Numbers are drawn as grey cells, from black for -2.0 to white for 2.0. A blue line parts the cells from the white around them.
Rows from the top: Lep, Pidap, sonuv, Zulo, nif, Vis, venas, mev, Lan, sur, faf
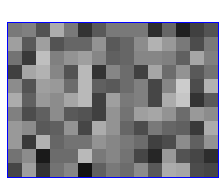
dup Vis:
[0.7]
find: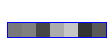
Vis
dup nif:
[-0.3]
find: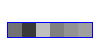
sonuv

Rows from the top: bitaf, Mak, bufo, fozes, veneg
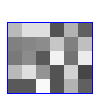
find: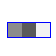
bufo
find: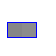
Mak
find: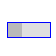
bitaf

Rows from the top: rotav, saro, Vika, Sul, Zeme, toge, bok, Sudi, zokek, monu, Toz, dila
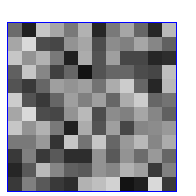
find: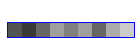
toge
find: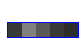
dila
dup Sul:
[-0.4]
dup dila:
[-1.1]
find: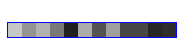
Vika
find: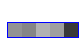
Toz
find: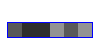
monu

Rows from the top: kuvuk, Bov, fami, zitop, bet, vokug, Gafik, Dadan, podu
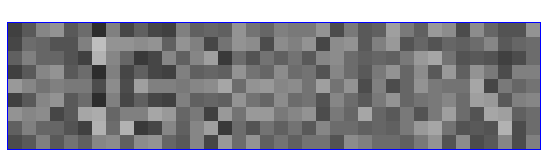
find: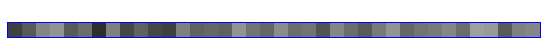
vokug
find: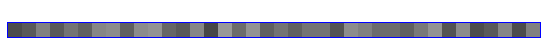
podu
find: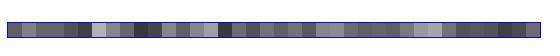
fami
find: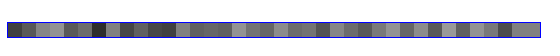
zitop

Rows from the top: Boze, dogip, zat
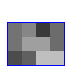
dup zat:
[1.0]
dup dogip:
[0.5]

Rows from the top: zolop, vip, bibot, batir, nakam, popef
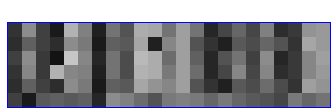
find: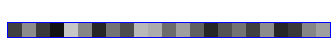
bibot
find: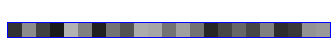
zolop
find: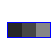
batir

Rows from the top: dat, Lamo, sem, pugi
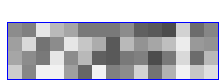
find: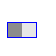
Lamo
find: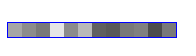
sem
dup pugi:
[1.8]
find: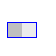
Lamo

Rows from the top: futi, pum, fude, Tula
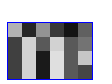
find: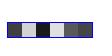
Tula
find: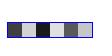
fude
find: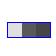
Tula

